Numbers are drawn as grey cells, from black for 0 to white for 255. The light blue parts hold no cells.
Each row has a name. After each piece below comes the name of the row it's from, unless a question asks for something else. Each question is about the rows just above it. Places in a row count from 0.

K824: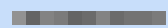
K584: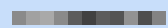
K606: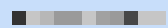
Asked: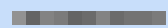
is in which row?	K824
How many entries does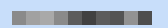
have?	10
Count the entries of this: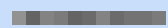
11
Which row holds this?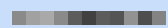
K584
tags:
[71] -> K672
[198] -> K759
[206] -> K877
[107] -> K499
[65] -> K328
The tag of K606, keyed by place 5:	K759

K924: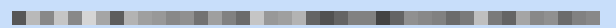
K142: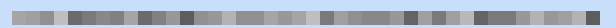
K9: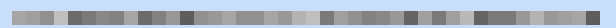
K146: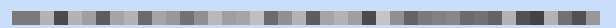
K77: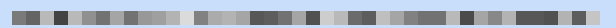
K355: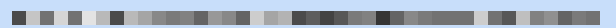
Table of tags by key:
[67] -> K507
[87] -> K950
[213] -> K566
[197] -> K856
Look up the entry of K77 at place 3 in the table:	K507
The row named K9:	[165 159 144 191 107 122 136 129 165 107 129 152  93 144 152 165 144 144
 165 152 179 191 122 159 144 129 136 152 100 159 122 159 185 100 122 122
 152 179 152 159 165  93]
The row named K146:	[122 122 179  75 179 159  93 165 179 107 165 152 114 144 185 159 165 191
 107 144 179  93 165 179 159  75 197 144 100 122 129 136 107 114 100 179
  81  67 179 114  81 152]
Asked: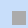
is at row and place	K77, 14
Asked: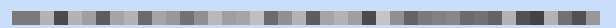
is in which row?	K146

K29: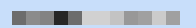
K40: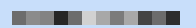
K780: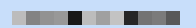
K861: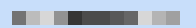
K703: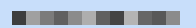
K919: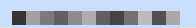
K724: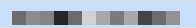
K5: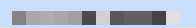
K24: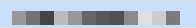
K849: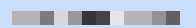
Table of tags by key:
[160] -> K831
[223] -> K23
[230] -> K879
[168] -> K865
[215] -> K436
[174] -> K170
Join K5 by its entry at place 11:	K23
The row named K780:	[188 131 146 152  24 188 160 195  38 115 123  88]
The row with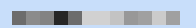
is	K29
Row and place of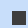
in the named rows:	K703, 0
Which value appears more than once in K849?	[180]

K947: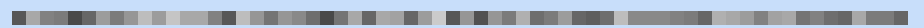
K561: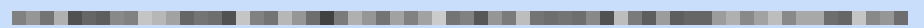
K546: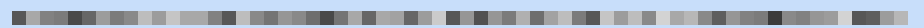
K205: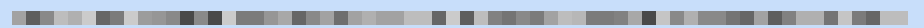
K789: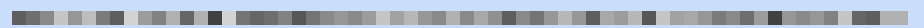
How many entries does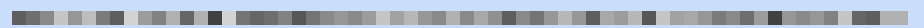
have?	64
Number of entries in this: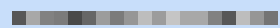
19
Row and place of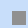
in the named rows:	K789, 34
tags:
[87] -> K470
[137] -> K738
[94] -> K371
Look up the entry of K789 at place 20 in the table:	K470
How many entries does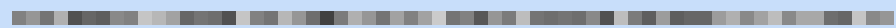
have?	63
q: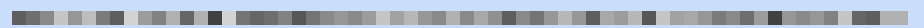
K789

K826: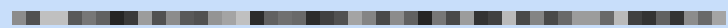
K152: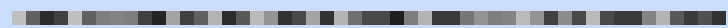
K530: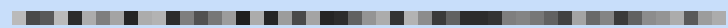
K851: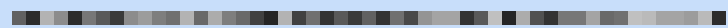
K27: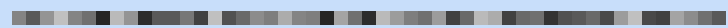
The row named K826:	[140  81 192 192  89 119  97  37  58 156  81 140  89  81 148 164 192  44
  97 112 105  44  65  81 164 132  73 140  97  37 119  73 156  51  65 186
  73 132  73 105 156 156 105 186  65  51  97  51 140 105 164]
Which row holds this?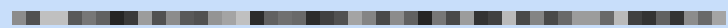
K826
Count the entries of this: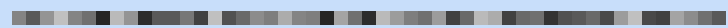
51
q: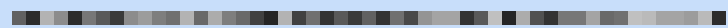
K851

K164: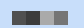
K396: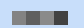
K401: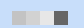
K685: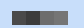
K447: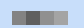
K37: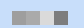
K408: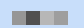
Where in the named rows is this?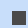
K685, 0
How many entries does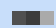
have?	3
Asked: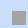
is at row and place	K447, 3
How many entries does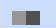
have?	2

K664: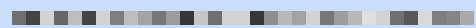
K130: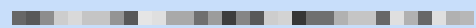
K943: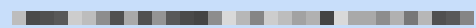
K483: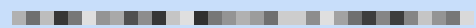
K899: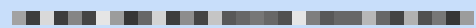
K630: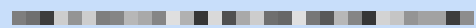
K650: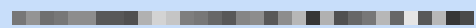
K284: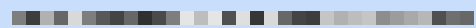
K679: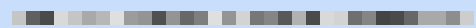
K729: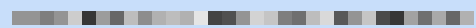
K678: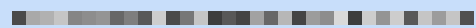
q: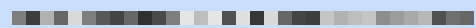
K284
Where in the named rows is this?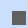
K679, 1

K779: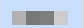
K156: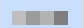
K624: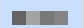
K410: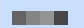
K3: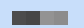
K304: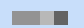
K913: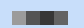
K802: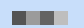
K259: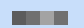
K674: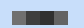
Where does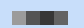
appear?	K913
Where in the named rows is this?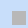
K304, 2
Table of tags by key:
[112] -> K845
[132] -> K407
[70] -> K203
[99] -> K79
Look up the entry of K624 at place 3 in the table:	K407
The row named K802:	[ 84 155  99 190]
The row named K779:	[178 120 126 204]
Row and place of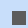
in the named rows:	K259, 0

